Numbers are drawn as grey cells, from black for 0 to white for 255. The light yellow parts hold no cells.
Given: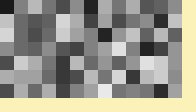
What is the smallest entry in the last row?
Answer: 45
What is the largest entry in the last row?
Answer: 233
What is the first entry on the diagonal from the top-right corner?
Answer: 140
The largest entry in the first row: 185
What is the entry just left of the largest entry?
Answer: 161
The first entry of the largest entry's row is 76
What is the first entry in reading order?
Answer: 26
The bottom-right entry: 161
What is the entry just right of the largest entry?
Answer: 117
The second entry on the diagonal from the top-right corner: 45
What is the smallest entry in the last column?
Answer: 97
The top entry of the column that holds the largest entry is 173
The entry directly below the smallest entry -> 194
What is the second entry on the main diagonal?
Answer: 106
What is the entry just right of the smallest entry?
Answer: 129
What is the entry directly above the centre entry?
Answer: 129
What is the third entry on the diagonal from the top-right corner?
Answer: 97
